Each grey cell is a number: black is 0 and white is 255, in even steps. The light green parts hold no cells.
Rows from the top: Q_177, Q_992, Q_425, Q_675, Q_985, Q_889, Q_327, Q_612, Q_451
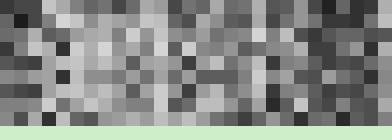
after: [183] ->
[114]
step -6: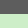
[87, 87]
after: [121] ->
[156]

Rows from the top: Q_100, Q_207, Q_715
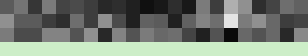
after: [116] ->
[54]
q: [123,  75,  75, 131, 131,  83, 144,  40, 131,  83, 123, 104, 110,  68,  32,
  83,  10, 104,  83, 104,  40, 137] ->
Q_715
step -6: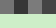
[110,  48, 117,  62]
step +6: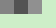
[137,  89, 150]
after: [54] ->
[123]

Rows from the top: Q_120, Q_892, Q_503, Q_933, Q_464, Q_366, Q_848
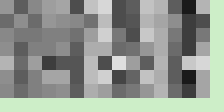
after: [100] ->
[194]
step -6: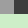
[152,  55]
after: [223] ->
[158]
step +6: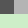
[ 91, 186]
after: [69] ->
[100]

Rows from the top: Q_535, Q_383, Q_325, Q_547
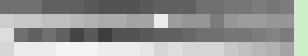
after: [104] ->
[112]
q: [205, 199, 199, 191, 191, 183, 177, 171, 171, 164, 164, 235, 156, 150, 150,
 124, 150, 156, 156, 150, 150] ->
Q_383
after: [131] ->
[124]
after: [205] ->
[199]
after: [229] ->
[213]

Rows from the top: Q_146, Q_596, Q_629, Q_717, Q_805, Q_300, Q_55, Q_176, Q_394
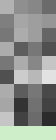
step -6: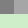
[121, 160]
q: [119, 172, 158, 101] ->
Q_629
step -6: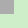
[166]
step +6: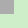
[178]

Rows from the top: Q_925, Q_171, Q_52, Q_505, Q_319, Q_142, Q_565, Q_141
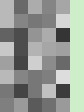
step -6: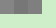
[127, 113, 121]
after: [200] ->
[76]
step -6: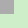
[166]
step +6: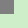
[133]
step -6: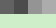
[ 92,  70, 142, 166]

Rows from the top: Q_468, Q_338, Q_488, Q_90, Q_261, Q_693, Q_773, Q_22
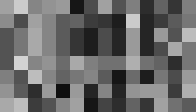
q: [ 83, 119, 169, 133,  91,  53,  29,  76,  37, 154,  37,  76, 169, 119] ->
Q_90
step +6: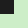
[35]
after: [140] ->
[76]
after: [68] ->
[45]

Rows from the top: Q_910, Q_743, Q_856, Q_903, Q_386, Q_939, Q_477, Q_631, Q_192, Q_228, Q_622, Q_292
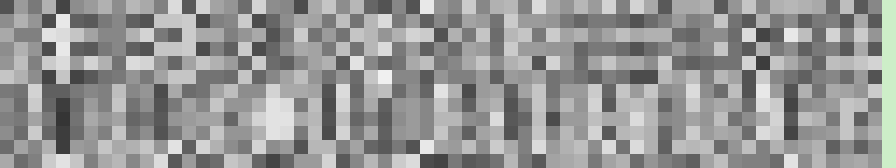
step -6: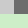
[197, 102]
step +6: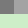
[127, 169]
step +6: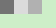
[121, 225, 183]

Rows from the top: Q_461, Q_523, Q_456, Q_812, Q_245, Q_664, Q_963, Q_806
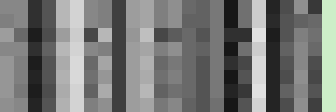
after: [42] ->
[84]
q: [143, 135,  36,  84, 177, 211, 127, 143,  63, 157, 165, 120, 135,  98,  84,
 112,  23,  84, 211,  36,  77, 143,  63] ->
Q_806
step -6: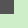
[78]
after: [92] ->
[105]
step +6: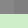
[141, 133]
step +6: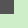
[90]
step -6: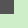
[78]

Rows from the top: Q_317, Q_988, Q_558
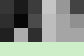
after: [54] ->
[26]
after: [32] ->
[173]
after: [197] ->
[151]
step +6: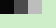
[ 13,  81, 195]
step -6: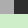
[167,  40]
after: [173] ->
[46]
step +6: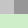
[203, 157]

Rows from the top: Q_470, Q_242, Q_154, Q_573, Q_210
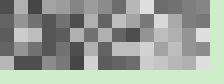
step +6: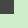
[76]
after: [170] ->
[126]
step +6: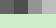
[106,  84, 154, 195]
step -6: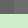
[ 94, 102]
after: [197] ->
[183]

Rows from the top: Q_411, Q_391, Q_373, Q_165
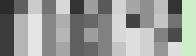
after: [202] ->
[115]
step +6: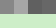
[141, 172, 102, 109]
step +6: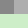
[141, 180]
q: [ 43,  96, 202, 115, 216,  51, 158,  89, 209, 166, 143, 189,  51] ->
Q_411
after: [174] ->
[96]
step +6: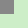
[141]

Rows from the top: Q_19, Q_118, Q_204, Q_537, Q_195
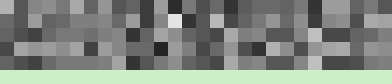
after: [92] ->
[105]
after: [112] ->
[127]

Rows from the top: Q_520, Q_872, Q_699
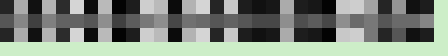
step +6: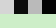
[219,  17, 192,   9]
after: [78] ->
[92]
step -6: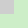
[200]

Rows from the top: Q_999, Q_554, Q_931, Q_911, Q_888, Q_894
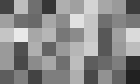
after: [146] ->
[99]
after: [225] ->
[197]
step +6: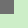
[117]
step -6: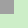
[154]
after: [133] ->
[119]
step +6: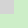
[218]
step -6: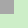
[161]

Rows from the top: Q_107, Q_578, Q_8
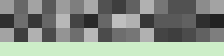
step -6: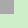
[163]
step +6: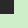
[47]
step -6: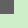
[91]
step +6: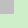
[197]

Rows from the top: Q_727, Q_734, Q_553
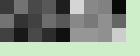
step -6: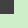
[59]
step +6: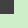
[71]
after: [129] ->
[9]
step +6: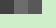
[ 71, 115,  94]
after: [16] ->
[150]
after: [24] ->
[73]

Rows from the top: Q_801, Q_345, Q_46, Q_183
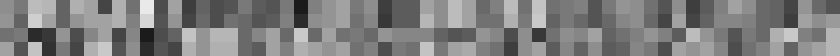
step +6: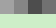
[168, 140,  83, 119]
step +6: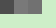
[ 83, 127, 119]
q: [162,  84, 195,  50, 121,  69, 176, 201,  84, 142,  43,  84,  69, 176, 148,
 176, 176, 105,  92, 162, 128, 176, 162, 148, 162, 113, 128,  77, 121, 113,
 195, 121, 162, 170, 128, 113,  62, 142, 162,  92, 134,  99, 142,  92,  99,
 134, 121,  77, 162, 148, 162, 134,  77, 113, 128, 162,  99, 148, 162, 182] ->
Q_183
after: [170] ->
[128]
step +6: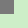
[127]
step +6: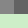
[140, 105]
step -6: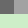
[ 99, 156]

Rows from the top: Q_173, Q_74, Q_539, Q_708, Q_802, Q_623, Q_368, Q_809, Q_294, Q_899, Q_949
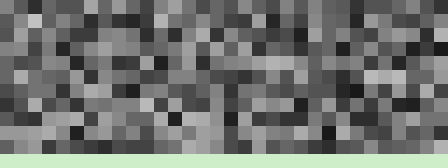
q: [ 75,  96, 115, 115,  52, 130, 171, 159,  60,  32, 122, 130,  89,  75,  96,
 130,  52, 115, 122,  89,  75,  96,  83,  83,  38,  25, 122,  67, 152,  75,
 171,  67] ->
Q_368
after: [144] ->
[32]
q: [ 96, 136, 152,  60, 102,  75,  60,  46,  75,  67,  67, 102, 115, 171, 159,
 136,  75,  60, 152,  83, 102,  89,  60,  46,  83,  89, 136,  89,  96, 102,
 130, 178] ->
Q_949
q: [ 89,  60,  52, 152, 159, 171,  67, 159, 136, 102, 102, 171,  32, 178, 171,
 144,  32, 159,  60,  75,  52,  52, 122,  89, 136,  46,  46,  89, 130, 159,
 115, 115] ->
Q_294
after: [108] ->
[46]
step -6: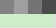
[124, 153, 109,  69]
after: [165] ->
[102]

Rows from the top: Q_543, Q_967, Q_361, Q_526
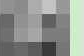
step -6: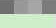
[106, 146, 160, 118]
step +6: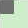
[118]

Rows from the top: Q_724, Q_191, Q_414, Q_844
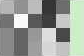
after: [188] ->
[53]
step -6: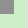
[138]
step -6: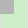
[175]
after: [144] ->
[188]
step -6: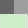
[ 94, 152]
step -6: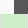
[244,  81]
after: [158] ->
[214]

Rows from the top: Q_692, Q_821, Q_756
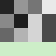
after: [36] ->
[150]
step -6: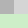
[173, 207]
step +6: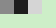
[143,  35, 219]
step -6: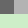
[ 97, 173]
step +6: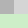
[185, 219]

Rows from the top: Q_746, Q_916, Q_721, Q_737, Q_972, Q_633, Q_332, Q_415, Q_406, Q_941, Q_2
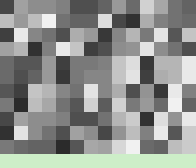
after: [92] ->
[209]
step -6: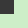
[50]

